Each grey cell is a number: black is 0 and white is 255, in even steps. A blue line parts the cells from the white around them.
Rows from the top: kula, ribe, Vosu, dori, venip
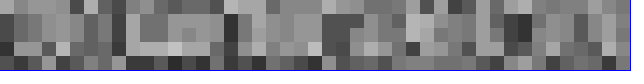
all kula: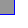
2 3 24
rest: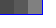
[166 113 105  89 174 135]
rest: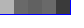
[166 174 174 194 166 166 105  66 143 174 128 150 143 188  81  74 143 174
 150 113  66 158 150 120  81 158 158  74  89 128 166 113 105  89 174 135]
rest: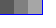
[113 105  89 174 135]
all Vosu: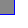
5 13 20 25 38 40 42
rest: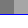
[143 135 150 150  81  81  81 143 120  97 181 174 143 128 120 158  97  66
  51 113 143 135  89 135 158 128]
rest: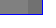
[113 120  89  66 135 158 120  66  97 113 105  58 120]

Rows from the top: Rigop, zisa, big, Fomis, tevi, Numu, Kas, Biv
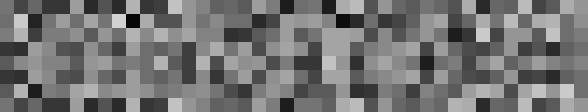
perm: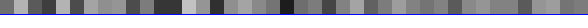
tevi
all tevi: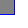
3 4 34 39 41
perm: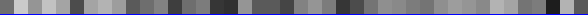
Kas

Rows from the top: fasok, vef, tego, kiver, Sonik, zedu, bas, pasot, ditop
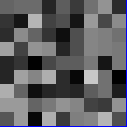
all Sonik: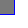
6 8
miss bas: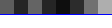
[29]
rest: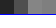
[121]
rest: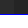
[ 93 113  29]
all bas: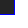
3 5

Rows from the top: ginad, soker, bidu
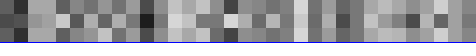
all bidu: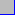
27
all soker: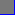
9 11 14 15 20 25 33

